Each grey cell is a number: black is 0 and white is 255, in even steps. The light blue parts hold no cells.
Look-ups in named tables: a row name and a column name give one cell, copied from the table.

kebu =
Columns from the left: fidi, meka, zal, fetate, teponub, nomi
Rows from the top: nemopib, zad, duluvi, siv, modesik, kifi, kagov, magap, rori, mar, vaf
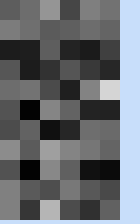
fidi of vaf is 128
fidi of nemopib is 93
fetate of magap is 132
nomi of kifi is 34
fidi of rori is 82
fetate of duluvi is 35
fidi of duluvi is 28
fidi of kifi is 83
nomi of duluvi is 64
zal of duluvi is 94
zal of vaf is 181
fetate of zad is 95
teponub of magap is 118
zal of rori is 136
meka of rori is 3
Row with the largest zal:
vaf

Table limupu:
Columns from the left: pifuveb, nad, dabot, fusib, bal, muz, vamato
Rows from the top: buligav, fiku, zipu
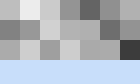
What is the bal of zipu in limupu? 170
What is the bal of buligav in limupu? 100
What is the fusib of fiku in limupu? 179
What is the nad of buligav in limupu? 236
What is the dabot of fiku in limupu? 209
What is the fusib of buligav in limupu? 148
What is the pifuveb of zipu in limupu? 171
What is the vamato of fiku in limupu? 147
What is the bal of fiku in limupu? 176
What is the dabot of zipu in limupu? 159
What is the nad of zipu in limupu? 206
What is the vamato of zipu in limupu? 60
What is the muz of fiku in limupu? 110
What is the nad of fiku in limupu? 152
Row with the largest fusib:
zipu

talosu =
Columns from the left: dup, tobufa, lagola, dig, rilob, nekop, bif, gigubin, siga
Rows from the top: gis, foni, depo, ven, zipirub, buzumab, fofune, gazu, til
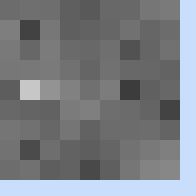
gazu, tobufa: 75
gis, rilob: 89
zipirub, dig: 129
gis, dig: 95
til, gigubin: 131
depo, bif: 82
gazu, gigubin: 121
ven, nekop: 113
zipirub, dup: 93
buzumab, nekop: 110
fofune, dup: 117
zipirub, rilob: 112
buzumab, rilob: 127

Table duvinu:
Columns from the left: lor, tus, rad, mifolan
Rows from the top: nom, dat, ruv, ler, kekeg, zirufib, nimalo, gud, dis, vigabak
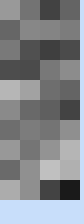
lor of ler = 77
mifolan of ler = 140
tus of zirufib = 105
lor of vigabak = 172
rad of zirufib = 95
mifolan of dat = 124
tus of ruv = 80
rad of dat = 132
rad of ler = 120

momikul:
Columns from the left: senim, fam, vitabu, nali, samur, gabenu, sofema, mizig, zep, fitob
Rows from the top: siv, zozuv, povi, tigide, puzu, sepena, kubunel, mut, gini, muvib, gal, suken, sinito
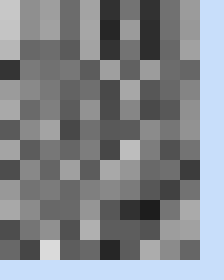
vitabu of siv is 158
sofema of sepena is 134
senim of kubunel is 90
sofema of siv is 115
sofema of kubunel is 91
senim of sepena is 169
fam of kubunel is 138

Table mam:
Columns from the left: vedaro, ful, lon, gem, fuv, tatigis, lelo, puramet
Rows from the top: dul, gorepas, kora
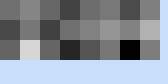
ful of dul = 133
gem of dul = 67
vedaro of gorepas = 73
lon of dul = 103
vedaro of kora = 100
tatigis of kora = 119
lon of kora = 101
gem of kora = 38

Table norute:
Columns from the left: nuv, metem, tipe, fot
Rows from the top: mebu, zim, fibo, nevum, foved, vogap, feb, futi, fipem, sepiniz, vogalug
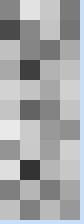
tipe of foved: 167
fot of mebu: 122
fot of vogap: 195
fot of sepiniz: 166
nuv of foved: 210
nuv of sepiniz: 127
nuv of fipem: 222
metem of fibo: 133
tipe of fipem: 182
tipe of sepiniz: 123
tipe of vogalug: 185
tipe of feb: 153

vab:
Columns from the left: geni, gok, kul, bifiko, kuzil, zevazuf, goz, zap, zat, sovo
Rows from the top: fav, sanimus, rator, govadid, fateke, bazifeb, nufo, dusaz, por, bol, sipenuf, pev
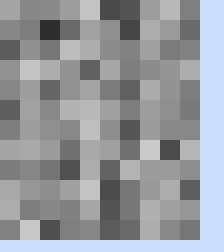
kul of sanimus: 46
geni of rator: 92
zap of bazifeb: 157
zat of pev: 136
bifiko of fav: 157
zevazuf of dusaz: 160
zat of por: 154
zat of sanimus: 154
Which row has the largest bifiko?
rator

